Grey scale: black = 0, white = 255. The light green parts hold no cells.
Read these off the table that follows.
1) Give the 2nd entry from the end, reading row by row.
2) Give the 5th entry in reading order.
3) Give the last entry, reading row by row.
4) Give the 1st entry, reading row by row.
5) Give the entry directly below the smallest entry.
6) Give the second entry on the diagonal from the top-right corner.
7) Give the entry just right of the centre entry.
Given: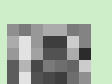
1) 110
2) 171
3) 143
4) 143
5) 204
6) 204
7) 82

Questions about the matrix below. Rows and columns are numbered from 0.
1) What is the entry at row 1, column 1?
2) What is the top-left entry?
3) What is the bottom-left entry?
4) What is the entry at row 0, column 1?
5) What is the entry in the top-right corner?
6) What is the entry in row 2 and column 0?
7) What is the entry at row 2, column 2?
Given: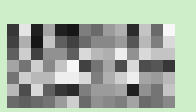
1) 175
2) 55
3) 106
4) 229
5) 247
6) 95
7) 65

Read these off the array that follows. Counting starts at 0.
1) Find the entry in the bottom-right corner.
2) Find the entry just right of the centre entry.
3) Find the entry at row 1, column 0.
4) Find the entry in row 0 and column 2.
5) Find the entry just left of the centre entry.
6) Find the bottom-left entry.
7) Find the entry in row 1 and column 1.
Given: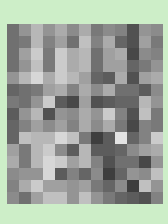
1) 130
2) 148
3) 112
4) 183
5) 139
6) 139
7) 121

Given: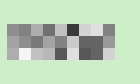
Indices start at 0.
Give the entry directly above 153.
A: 130
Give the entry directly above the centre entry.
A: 193
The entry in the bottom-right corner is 211
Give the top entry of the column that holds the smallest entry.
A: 59
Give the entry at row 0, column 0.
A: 142
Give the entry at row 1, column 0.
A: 163
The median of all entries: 153
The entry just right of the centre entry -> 202

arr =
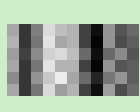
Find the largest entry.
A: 236
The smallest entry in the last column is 85
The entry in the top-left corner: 166
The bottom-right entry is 106
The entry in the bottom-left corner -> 166
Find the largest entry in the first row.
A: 218
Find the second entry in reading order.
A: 54
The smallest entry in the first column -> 138
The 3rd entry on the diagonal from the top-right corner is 106
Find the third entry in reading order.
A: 127
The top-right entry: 106
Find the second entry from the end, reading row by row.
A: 76
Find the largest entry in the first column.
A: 178
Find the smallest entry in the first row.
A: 14

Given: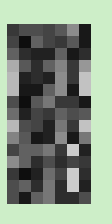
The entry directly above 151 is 45
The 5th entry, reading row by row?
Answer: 88
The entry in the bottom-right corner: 77
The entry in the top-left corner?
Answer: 56
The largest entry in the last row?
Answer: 119
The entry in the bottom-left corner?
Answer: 77
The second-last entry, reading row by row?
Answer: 45
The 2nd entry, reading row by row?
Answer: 77
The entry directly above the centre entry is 119
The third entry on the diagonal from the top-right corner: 97
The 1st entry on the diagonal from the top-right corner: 24
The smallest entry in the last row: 24
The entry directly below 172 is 184

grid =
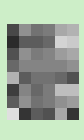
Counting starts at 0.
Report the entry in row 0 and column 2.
114
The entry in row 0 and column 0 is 72
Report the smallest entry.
43
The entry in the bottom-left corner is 223
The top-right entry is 178
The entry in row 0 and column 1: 144
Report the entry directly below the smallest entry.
81
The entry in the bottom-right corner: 52

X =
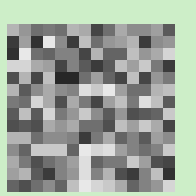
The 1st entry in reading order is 180
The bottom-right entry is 213
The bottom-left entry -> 100
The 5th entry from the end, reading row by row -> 170
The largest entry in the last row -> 232
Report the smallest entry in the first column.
49
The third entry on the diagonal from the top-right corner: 150
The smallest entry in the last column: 49
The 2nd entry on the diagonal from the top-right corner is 140
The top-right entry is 90
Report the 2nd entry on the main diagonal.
159
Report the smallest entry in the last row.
79
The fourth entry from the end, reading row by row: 100
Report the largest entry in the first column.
213
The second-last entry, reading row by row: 150

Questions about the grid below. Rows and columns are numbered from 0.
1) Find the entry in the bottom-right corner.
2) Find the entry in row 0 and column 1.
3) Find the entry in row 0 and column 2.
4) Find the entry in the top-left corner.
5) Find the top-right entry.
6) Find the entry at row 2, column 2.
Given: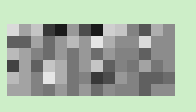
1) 140
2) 163
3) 197
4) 218
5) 140
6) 130
